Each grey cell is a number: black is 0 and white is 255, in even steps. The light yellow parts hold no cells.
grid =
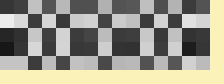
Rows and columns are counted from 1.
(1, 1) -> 54
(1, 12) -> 78
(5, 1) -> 196
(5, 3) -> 60
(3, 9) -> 59
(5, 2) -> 196
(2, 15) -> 212
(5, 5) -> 70
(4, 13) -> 208
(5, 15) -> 187
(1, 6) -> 80
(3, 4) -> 64
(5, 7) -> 188
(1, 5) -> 184
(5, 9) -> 182
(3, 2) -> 49
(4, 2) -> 53
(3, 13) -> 193
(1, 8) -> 177
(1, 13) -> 179

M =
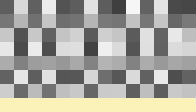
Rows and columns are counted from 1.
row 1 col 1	94
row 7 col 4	114
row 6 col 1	98
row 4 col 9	218
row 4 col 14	213
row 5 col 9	172
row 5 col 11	172
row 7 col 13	201
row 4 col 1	231
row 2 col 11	118
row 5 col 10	130
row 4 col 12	98
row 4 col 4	78
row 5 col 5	151
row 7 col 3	187
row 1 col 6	93
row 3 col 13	232
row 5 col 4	161
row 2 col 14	121
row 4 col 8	239
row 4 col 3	235
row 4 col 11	223
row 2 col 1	118
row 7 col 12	94
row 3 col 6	209

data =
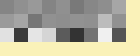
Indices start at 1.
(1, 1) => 133
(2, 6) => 146
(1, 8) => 142
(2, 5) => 142
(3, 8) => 240
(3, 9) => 84
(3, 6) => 51
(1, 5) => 144

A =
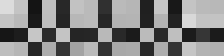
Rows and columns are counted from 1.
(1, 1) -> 220
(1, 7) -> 186
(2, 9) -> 179
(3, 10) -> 27
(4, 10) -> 170
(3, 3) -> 198
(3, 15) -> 54
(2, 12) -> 179
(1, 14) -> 196
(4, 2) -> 182
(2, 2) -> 185
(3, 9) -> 41
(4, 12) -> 173
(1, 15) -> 186
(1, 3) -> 20
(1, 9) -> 186
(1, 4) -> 191
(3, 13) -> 191
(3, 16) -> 27
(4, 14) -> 197

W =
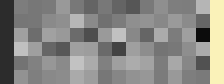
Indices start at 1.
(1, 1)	44
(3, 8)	154
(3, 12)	171
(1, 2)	125
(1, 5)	153
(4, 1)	44
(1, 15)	181
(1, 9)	100
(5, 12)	124
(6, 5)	140
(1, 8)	120
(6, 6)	170
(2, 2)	118
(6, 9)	134
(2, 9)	124
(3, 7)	78
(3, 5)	153
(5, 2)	115
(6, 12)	123
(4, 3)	159
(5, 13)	168
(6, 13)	153
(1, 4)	122
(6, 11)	151
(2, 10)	143
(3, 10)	136

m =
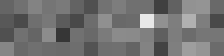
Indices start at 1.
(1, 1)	101
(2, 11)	232
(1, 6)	99
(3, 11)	128
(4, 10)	100
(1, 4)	117
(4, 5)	106
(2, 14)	177
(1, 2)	113
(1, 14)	146
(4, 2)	105
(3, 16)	118
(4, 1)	134
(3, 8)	123
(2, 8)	144
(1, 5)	122
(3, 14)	108
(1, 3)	131
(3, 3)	101
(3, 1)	80
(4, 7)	83

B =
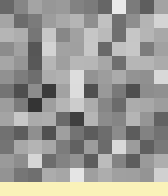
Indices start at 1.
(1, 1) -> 104
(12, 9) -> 131
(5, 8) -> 167
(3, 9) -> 111
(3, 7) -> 198
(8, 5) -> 181
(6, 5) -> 177
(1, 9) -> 233
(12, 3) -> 214
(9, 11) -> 149
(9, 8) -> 140
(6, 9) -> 171
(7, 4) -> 58
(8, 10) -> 172
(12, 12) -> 174
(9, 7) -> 181
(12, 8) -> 188
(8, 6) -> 204
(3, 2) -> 174
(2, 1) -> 165
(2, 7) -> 142
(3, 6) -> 161
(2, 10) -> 142
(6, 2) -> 125
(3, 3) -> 118
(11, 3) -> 180
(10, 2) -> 93
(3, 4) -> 199
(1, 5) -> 154
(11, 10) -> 156
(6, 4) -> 173
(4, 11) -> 124
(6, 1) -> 145
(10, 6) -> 115
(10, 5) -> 159
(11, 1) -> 116
